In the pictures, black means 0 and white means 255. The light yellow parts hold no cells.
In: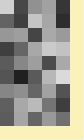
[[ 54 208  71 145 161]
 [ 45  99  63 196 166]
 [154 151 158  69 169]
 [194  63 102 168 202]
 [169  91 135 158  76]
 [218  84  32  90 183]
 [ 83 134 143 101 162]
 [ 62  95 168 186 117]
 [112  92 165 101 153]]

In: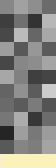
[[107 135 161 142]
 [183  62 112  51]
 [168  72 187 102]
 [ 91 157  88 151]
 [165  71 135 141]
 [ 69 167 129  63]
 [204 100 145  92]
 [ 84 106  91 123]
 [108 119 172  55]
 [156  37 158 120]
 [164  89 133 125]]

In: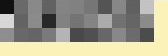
[[195  17 106 137  98 132 129 118  84 135  96]
 [139 215  99 139  39 130 116 132 171 113 101]
 [ 76 142 104 101 122 180  73  80 103 136 107]]

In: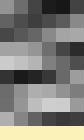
[[ 67 147 109  68  28  23]
 [137  98  77  62  75  92]
 [168  71  88 102 137 164]
 [ 43 162 162 149 111  70]
 [ 78 203 193 180 128 106]
 [157  51  26  36  56 105]
 [125 108 144 174 169 146]
 [154 110 149 189 206 205]
 [ 62 175 133  98  67  57]]

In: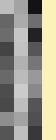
[[ 19 189 163]
 [110 102 171]
 [ 34 108 198]
 [ 86  68 194]
 [118  90 177]
 [153 105 187]
 [137  77 203]
 [ 85  73 190]
 [ 80 142 163]
 [ 56  85 191]]

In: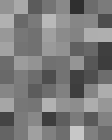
[[123 147 169  91 116 137  47 108]
 [ 77 177 105 122 185 153 134 136]
 [175 152 119 113 160 139 131 174]
 [ 63 163 116 113 154 146  96 104]
 [ 61 108 156 147 113 115 149  87]
 [109 105 125 109  77 115  64  79]
 [173 134 123  92 109 129  61 133]
 [151 166 119 117 178 147 141 173]
 [130  68 123 136  61  94 123  89]
 [107 100 123 160 128 110 199 128]]

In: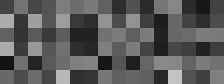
[[ 66  67 115  70  84 126 109 121  97  45  81  43 118 134  43  24]
 [ 75 171  55 159  86 156  56  45 146  76 146  63  29 103  66  46]
 [122  98  50  90  58  93  33  34 114 123  95 124  33 103 107 124]
 [ 61 171  59 152  85 113  45  38 127  92 124  68  30  72  63  34]
 [114  20 113  35  89 109 128 131  22  86  31 101 137 135  99 123]
 [128 105  77 107  70 183  47  51 119  95 100  95  41 195  82  65]]
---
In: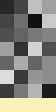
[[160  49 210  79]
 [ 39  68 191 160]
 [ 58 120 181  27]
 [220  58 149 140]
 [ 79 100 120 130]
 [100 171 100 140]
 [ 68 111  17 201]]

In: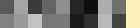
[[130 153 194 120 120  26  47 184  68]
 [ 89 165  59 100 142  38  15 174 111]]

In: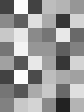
[[161  86 232 161  54 212]
 [138  95 223 170  54 212]
 [129 200 212 138  34 180]
 [117  86 170 200 105 223]
 [117 243 150 150  95 129]
 [200 232 138 117 232 105]
 [ 66 252  75 189 170 161]
 [ 66 252  66 189 180 150]]

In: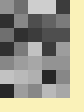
[[147 111 206 206  60]
 [ 48 123 194  60 157]
 [194 185 176  39 135]
 [135 157 167 147 147]
 [ 39 157 135 185 167]
 [ 48 135  78  99 123]
 [111  48  60  78  78]]

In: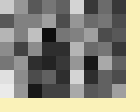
[[181 129 192  14 118 129 159  76  88]
 [140  66 140  46  46 181 107 118  56]
 [ 88 129 129 159  76 150 107 118  76]
 [203 150  88 118  97 212  56 107  56]
 [224 140  76  97  46 212  46  97  76]
 [118 150  46  35  56 150  24 169  97]
 [234 150  24  66  66 169  88  97 159]]

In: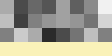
[[128 203 171  42  75 116 191 128]
 [191  64 128 149 161 149 116 212]
 [171  75 104  85 161  95 139 241]]

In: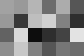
[[153  56 190 208 129  46]
 [162 153 181 108 172  86]
 [141 199 129  86 118 108]
 [ 98 217  13  46  67 227]]

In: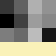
[[125 106 188  22]
 [ 54  97 176 146]
 [  0  64 156 135]]
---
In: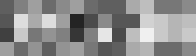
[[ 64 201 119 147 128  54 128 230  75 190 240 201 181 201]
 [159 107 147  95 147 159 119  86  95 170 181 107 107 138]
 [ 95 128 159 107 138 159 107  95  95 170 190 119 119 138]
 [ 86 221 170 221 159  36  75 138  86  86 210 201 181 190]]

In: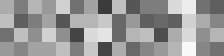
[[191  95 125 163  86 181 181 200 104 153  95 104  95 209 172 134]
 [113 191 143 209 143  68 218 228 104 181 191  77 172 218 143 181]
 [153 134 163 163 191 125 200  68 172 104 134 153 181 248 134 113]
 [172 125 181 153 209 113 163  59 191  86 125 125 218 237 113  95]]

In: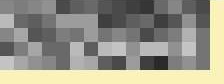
[[134 166  85  94 125 116 156 116 134 116  74 105 125 177 116]
 [186 105  94 116 156 156 156  63  74  94 105  63  85 145  85]
 [134 125 134 145  74  94 105  85  74  63  54 105 134  94  74]
 [196 166 145 134 105 177 166  94  74 156  63  42 125 145 116]
 [ 85 125 166 105 105 186  94 186 196 145 186 186 145 196 116]]

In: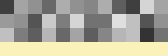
[[154 145  84 202 125 213 114 114 223 192  84 145]
 [192 125  94 182 104 164  94 134 182 192  51 114]
 [ 63 164 145 104 173 145 134 173  94  63 213 164]]

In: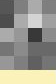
[[171 151  56 139]
 [151 127  96 117]
 [117 139 105 105]
 [ 86 127 171 127]
 [ 77 171 212 160]]

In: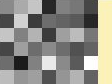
[[ 70 209  59 109  99  90  39]
 [ 70 159 109 138 109  81  99]
 [109  27 129 233 138  90 254]
 [188 149 159  81 149 179  99]
 [197 129 179  59 159 188 119]
 [138 170 197  39 129 119  70]]
